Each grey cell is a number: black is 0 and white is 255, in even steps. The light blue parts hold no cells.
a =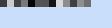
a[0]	60
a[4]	6
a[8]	218
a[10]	64

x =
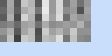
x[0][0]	93
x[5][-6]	180
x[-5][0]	104
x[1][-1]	161
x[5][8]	221
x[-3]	[124, 137, 106, 161, 168, 113, 172, 140, 149, 158, 150, 177, 136]
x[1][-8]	118
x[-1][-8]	84
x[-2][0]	149
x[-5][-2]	82
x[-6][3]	198
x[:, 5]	[89, 118, 81, 113, 77, 84]
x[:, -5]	[214, 213, 220, 149, 179, 221]
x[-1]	[127, 193, 64, 201, 190, 84, 189, 180, 221, 118, 193, 138, 131]
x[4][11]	145
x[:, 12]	[152, 161, 153, 136, 146, 131]
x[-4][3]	211
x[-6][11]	113
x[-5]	[104, 163, 95, 172, 187, 118, 233, 153, 213, 141, 153, 82, 161]

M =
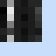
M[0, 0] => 36
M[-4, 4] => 29
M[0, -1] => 37
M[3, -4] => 29
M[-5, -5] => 232
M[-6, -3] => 21
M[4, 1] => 60
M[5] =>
[26, 184, 31, 22, 35, 48]
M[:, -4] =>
[32, 28, 30, 29, 31, 31]
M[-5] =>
[3, 232, 28, 26, 30, 70]
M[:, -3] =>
[21, 26, 12, 24, 15, 22]

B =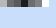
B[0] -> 184
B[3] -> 28
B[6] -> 254

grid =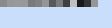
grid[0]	138
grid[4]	122
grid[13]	150
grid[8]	122

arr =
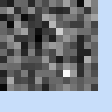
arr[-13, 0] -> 50
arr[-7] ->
[69, 126, 152, 27, 92, 31, 130, 155, 144, 100, 72, 37, 123, 96]
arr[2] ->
[23, 63, 111, 12, 44, 64, 167, 148, 91, 121, 118, 77, 134, 162]
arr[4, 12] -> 111
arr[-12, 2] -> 46
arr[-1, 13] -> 61
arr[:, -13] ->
[28, 157, 63, 11, 81, 144, 126, 55, 124, 106, 96, 169, 132]
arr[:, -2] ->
[176, 54, 134, 123, 111, 78, 123, 34, 173, 111, 117, 108, 125]
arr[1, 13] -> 123
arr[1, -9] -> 68
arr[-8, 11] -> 36
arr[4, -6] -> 207
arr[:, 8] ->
[104, 39, 91, 101, 207, 114, 144, 147, 28, 100, 69, 105, 114]
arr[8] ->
[46, 124, 141, 99, 89, 89, 149, 76, 28, 89, 57, 29, 173, 111]
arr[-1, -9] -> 91
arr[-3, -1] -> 79
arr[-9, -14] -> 102
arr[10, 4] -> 51
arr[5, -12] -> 54
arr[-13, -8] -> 76
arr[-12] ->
[121, 157, 46, 96, 141, 68, 95, 51, 39, 47, 141, 113, 54, 123]
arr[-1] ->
[8, 132, 109, 118, 68, 91, 35, 95, 114, 142, 116, 93, 125, 61]
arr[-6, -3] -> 34
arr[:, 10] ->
[106, 141, 118, 61, 139, 117, 72, 102, 57, 130, 156, 107, 116]
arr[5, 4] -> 67
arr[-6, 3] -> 38
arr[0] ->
[50, 28, 104, 102, 40, 106, 76, 127, 104, 161, 106, 13, 176, 126]
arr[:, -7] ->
[127, 51, 148, 183, 66, 32, 155, 74, 76, 163, 111, 104, 95]
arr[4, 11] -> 111
